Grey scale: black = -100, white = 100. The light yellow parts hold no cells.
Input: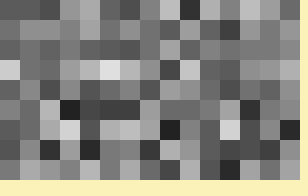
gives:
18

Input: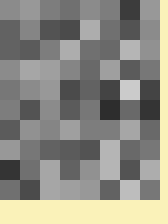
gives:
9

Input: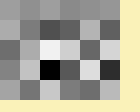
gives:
-25

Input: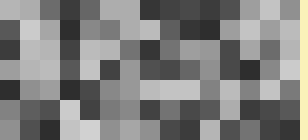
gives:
47

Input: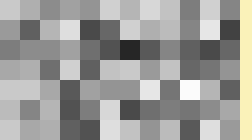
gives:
-48

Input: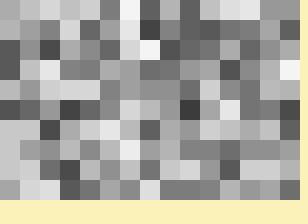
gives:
-25
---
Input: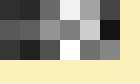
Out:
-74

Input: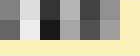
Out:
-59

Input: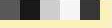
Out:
-57

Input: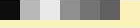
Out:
-25

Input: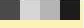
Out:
-43

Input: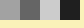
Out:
-21

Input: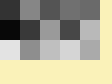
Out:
-60
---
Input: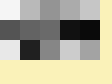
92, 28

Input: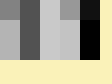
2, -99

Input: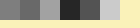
-1, 59

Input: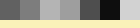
-24, 65

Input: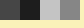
-45, 5

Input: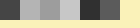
-46, -29

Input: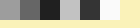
23, 96

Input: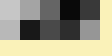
55, 18

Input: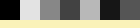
-100, -33

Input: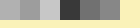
39, 6
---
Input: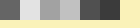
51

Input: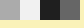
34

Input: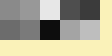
49

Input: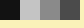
8

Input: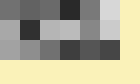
59

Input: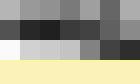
64
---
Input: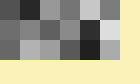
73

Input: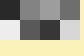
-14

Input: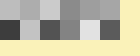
30

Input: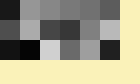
45

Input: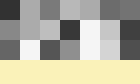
-50

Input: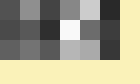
-52
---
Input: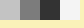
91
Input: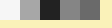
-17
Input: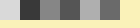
-17
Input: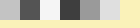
75
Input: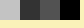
-100
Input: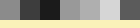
-29
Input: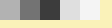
91
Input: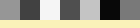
-5
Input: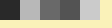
59
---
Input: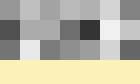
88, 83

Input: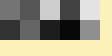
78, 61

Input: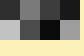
52, 24

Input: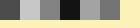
56, 28

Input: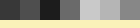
58, 42

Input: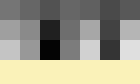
75, 64
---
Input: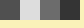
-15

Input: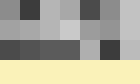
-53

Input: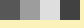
74

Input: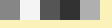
-61

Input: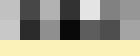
-39

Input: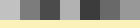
-18
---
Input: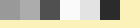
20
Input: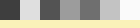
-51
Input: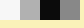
94
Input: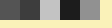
-34
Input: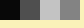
-94
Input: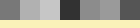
-6
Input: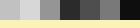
51
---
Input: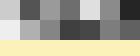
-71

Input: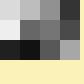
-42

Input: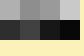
58

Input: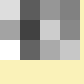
7

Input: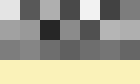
37

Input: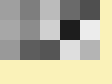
85
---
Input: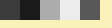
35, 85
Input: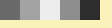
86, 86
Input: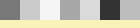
31, 92
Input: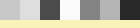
96, 96
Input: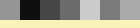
-16, 60
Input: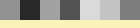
-36, 71
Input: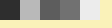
-27, 85
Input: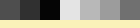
79, 79
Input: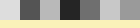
-71, 73
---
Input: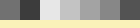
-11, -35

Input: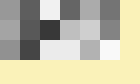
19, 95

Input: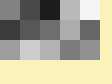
2, 13

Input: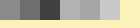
9, 58

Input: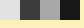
77, -82

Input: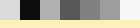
72, 94

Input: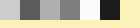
60, -78

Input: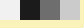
89, 59

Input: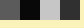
-29, -62
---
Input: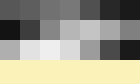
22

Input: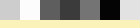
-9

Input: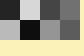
-89

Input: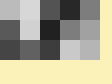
-52

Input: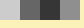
-20

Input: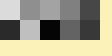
-96

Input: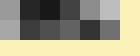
-23

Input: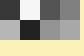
-73

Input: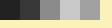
9
